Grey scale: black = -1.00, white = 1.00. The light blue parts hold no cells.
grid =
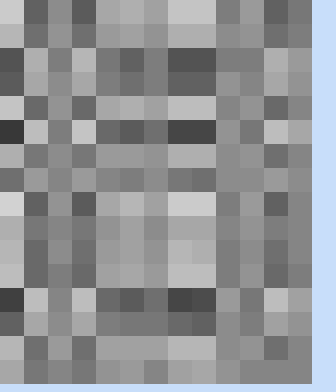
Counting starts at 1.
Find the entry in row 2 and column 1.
0.43
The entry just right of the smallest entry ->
0.48
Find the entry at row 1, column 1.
0.59
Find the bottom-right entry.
0.04
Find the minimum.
-0.56
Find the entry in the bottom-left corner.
0.31
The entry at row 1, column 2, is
-0.24
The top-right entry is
-0.07
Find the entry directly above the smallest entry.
0.54
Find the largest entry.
0.65
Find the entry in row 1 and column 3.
0.10
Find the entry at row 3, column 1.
-0.35
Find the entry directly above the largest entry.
-0.13
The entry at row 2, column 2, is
-0.13
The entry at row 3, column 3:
-0.02

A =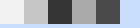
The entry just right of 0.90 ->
0.55
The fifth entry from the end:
0.90
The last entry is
-0.43

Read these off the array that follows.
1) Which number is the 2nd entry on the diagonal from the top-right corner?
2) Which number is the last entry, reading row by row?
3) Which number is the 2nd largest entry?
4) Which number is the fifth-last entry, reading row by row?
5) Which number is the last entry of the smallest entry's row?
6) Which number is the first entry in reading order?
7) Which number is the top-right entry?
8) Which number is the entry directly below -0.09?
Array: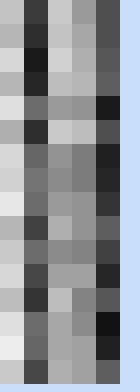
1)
0.31
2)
-0.26
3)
0.81
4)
0.58
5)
-0.86
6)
0.53
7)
-0.38
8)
-0.15

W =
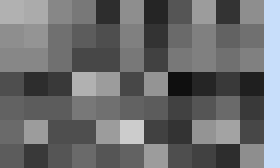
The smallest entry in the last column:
-0.76
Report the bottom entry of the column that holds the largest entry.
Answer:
-0.23
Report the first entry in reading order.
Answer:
0.39
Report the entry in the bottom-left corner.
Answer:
-0.28
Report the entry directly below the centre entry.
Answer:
-0.23
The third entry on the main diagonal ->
-0.12
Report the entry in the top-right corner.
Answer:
0.11
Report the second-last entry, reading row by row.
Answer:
-0.65
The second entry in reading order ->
0.34
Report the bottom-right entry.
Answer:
0.11
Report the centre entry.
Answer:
-0.44
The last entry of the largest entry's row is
-0.44
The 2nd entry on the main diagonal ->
0.16
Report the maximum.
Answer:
0.60
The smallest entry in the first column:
-0.39
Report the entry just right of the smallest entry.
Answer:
-0.71
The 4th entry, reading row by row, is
-0.06
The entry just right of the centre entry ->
0.16
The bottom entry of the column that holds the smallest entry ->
-0.39
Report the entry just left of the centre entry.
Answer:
0.22
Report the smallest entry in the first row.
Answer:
-0.71
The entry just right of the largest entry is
-0.49
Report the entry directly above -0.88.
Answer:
-0.06
